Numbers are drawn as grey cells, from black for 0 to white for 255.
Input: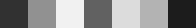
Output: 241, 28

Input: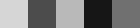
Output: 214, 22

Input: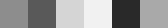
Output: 241, 41

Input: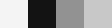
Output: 244, 19

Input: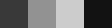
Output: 204, 18

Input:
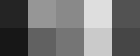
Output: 222, 23
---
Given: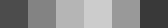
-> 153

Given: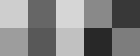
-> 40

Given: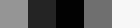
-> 111

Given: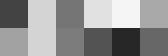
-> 39

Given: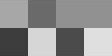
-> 75

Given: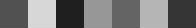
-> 181

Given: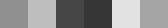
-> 226

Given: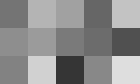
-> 136

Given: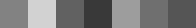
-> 111

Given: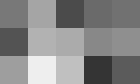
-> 52
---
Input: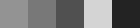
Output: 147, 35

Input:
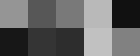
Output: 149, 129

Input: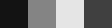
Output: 19, 64

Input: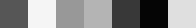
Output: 86, 223

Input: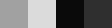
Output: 161, 47

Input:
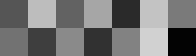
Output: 85, 3
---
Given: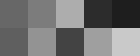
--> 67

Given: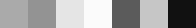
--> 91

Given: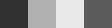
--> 177

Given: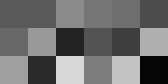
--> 125

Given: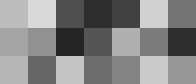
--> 131

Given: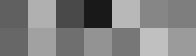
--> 119

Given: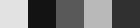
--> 89
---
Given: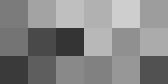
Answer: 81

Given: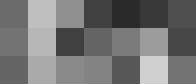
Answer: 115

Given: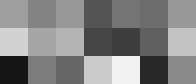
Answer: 138

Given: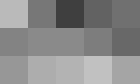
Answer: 165

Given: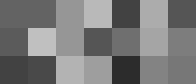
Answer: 119

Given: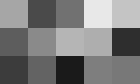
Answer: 120

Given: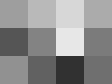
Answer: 111
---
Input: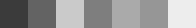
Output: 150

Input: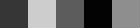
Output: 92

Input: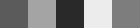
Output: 125

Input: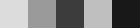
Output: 154

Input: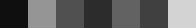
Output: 80

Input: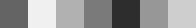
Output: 151

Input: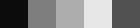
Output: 126

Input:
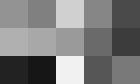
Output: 128

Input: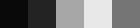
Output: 117
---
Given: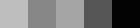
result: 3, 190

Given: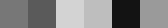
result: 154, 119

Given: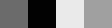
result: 160, 107

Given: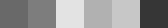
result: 54, 105

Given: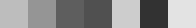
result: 227, 189

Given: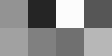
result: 86, 161

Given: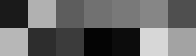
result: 79, 183

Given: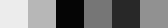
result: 145, 236
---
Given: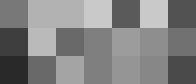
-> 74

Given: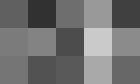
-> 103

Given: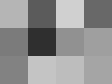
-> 165

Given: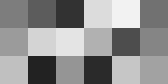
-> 162

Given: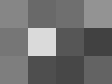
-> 99

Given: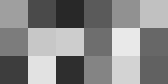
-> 97

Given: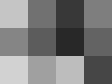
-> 70

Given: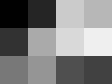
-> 65

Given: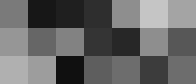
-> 109
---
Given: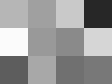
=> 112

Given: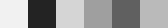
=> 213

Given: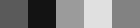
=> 155

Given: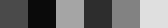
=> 165

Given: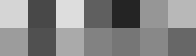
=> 170

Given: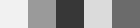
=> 55

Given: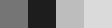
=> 189

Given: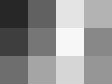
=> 214

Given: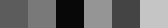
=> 8

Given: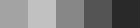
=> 135
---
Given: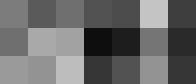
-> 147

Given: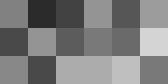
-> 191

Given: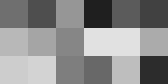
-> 190

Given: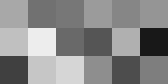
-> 77

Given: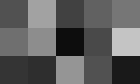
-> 81

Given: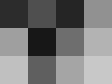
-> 165

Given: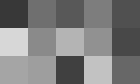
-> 194
